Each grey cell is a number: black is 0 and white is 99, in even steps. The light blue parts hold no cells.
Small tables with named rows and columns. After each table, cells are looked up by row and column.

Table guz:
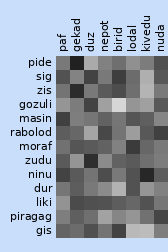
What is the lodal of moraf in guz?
23
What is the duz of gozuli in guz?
26
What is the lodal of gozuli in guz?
58
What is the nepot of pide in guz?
50
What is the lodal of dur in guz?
32
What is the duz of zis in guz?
47

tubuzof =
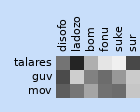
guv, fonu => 42
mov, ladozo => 46
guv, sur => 79
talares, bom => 68
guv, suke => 59
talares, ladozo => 14
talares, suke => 93
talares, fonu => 89
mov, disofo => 36
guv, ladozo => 80
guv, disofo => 29
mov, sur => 77
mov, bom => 64
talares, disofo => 45
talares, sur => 28
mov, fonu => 44
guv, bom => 50
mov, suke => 42

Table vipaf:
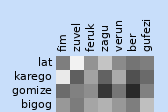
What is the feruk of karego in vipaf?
63
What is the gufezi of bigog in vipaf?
74
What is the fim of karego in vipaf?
91
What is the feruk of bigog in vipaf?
64
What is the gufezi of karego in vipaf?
41
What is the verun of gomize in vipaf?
46
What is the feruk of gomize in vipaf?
55
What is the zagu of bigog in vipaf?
69

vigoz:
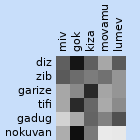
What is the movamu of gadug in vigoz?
50
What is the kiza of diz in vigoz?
37
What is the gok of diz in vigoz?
8
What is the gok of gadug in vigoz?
66
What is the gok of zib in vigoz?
42
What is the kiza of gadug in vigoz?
39
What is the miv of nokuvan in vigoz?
67
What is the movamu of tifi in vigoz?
66
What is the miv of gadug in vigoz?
82
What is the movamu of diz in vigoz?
65
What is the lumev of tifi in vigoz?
54
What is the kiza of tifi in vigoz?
40
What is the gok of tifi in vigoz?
16
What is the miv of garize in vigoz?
65
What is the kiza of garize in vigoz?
16
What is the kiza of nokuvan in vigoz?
47
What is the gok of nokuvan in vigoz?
6
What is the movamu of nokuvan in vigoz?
91
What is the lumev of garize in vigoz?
58
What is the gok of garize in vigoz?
53

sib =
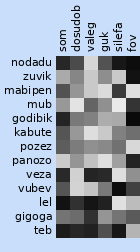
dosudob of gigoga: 42
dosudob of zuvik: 52
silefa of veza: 86
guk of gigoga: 58
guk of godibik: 67
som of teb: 11
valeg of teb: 13
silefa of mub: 91
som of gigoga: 45
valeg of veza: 14
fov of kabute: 43
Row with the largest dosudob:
mub

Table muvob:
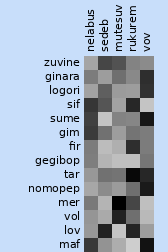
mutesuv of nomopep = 60
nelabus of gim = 23
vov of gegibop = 46
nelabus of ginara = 48
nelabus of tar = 59
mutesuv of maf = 67
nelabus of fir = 48
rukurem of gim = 45
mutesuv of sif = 63
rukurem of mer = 27
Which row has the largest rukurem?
maf

